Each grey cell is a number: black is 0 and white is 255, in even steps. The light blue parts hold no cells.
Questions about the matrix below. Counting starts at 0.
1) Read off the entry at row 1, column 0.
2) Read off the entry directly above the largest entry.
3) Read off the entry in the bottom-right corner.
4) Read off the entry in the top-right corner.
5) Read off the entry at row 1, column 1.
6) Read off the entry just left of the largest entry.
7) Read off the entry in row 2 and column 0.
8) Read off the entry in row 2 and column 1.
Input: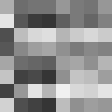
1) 228
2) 144
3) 151
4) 151
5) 87
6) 181
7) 79
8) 189

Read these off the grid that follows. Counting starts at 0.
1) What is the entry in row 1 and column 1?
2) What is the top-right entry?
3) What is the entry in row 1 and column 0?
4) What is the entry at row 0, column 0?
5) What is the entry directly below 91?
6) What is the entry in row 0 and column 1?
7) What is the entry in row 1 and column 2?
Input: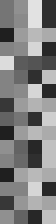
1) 138
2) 47
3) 117
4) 117
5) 105
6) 144
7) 226

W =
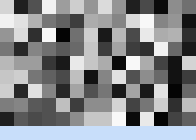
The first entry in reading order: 212
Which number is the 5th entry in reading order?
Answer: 157
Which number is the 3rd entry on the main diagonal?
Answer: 47
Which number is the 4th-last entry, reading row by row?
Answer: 233
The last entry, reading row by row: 97
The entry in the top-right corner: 112
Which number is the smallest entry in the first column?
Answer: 31
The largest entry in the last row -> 248
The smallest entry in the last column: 18
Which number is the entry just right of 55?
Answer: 25
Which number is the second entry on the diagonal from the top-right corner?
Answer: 149
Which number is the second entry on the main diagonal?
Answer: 225
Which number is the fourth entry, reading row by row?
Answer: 241
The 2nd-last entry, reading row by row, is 67

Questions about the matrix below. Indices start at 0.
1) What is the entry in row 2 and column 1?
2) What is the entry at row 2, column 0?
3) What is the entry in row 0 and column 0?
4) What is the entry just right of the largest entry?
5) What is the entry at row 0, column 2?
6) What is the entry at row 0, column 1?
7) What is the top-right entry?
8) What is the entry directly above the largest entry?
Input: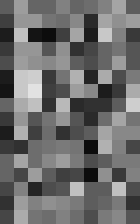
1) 192
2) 28
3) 93
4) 63
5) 101
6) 157
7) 93
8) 206

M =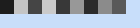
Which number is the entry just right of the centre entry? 152
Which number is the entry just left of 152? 56
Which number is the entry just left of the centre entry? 202

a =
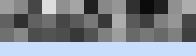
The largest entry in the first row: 221
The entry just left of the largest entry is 70
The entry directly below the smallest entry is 63
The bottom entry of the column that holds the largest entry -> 83
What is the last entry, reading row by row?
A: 63
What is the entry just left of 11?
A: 48
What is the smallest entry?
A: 11
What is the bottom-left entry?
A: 112
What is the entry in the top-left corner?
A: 158
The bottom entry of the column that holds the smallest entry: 120
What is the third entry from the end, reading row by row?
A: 105
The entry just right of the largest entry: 144
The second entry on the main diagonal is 48
